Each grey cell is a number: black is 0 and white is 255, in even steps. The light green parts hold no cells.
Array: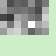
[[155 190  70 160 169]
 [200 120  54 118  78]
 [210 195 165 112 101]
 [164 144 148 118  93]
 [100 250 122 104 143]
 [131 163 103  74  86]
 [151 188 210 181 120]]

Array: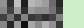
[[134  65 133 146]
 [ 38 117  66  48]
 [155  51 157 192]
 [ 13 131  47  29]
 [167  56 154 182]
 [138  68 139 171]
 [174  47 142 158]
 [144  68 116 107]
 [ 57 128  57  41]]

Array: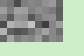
[[101 179  77 133 158 128]
 [163  96 179  92 127 117]
 [125  82 164 147 161  76]
 [140  89 162 142 158 127]
 [132 113 195  88 130 135]
 [155 141  94 120 142 130]
 [111 163  62 140 133 144]
 [137 136 133 142 123 153]
 [128 110 157  96  93 101]]

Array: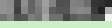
[[115 146 146]
 [133 142 139]
 [ 81  63  71]
 [ 87 133 142]
 [125 100  99]
 [114 120 128]
 [166 153 158]
 [112  93 130]
 [111  86  78]
 [ 69  85  81]
 [ 92 132 129]
 [102 137 126]
 [ 99 132 109]
 [ 77  58  52]
 [ 79  33  48]
 [242 175  38]]

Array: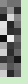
[[205 146  55 208 170  15 218 225  31  85 137]
 [ 41  86  71  45  57 237  46  37 217 146 112]
 [ 97 106  23 102  80 105  53 114 136  46 113]]

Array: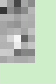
[[165 204 178 182 165 165 179  53 194]
 [177 202 180 212 174 154 179 139 152]
 [170 111 234 245 180 147 163 112  71]
 [170 133 176  99 165 172 179 137 166]
 [177 132 197 163 193 170 174 182 139]]

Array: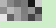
[[229 142 180]
 [100 185 135]
 [163 164 110]
 [129 125 121]
 [ 68 148  23]
 [126  62 205]]

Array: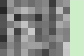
[[111  85  48  77  85  83  38  62]
 [150 135 152 177 124 181 133 152]
 [113 110 100  65 150  49 154 108]
 [168 154 179 145 195 111 183 126]
 [120 160 150 201 133 102 160 109]
 [103 158  96  87 110  54 127 123]
 [ 70 137 112 121 117 125 145 134]
 [115 101 126  78  95  81  89  59]
 [122 123 150 138 170 124 186 136]
 [196 201 130 128 152 174 104 151]]
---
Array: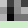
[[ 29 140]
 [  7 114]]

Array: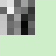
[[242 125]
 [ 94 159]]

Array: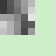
[[ 83 111]
 [157 133]]

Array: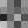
[[118  98]
 [103 172]]

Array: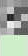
[[198  94]
 [ 45  99]]

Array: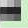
[[ 36  37]
 [119  92]]
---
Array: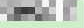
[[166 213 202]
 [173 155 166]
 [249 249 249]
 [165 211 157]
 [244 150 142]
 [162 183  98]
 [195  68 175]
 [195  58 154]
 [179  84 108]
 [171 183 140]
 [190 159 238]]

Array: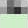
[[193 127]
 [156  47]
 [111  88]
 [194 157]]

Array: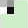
[[149  16]
 [189 250]]

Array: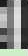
[[ 39  50  53  52  42  48  38]
 [199 218 223 220 204 214 200]
 [ 99 121 127 124 105 118 100]
 [ 30 167 201 185  69 140  33]]

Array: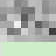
[[163 155 194 162  63 162]
 [146 140 171 134 179 168]
 [184 185 189  96 153 174]
 [188 115 146 185 179 184]
 [147 119  92 119 209 179]
 [134 145 188 239 131 178]
 [191 160 199 168 119 195]
 [177 156 138 169 199 213]]

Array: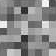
[[ 82 118  93 167 177 172  97 198]
 [241 121 113 222 187  86 144 140]
 [140 162 156 113 169 142 150  97]
 [112 185 158 104 156 116 157 128]
 [119  51 133 191 195  50  89  66]
 [101 170 111 166 136 170  72 182]
 [134 104  77 131 136 158 101 198]
 [153 141 115 238  88 167 105 118]]

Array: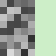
[[120  76 130 172 154  50 100 194]
 [104  69 146  85 133 171 184  49]
 [115 187  71  69 156 173 113 176]
 [ 69 195 162  71  69 149 150 217]
 [167  84 197 173  73 166 103  74]]

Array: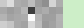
[[173 160 179 177]
 [212 156 159 162]
 [143 172 158 153]
 [156 164 181 187]
 [188  61 252 215]
 [168 183 172 162]
 [173 165 169 168]
 [221 157 164 196]
 [202 168 179 206]]

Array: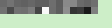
[[111 127]
 [100  26]
 [106  59]
 [135  52]
 [137 142]
 [ 93  94]
 [110 109]
 [ 94 248]
 [ 95  69]
 [103 124]
 [ 97 111]
 [101 113]
 [115  75]
 [106 113]]
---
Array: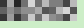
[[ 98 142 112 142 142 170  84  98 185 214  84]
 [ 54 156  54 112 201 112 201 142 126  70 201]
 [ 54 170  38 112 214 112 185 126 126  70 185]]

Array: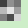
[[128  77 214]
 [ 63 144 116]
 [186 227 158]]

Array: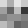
[[159 100 188  54]
 [129 145 145 129]
 [188 159 100 114]
 [217 173 229 201]]

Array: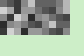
[[136  57 209 167  44 136 152 112  84  69]
 [112  84  57 136 194  98  98  98 124 182]
 [ 44 136 152 124  84  69 136 194  98  98]
 [209 167  57 152 152 112  84  69 136 182]
 [ 57 209 167  44 152 152 124  84  69 136]]

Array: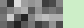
[[132  49 220 159 147 159  61  74 132]
 [104  74  34  88 120  61  88 147  74]
 [104 132 159 175  88 147 104 120 104]
 [120 204  88  34 132 175 190 175 175]]

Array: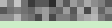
[[ 88 113 126 113 101 141 156 113 101 156  88 170  73 170 101 141]
 [182 126 196 113  59  88  88  43 141  88 156 126 170 141 126  88]
 [141 141 182 126 113  73 156  73 126 126 101 156 170 182 126 101]]

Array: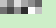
[[112  71 140  45 253 194]
 [194 124 222 167 140 100]]

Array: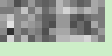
[[137  48 137 107 137 122  79 152 167 167 122 107  79 107 152]
 [122 122 137 196 122 167 107 137 182 212 182 152 182 167 122]
 [152 137  79 107 152 107  95 107 182 152 122  95 107 167 152]
 [167 196 137 137 167 122  95  95 152 152  95  79 107 122 122]
 [ 95 212 122 182  95 137  95 107 182 182 196 196 212 167 122]
 [152 225 137 167 152 137  95  79 152 152  79 107  79 167 122]]
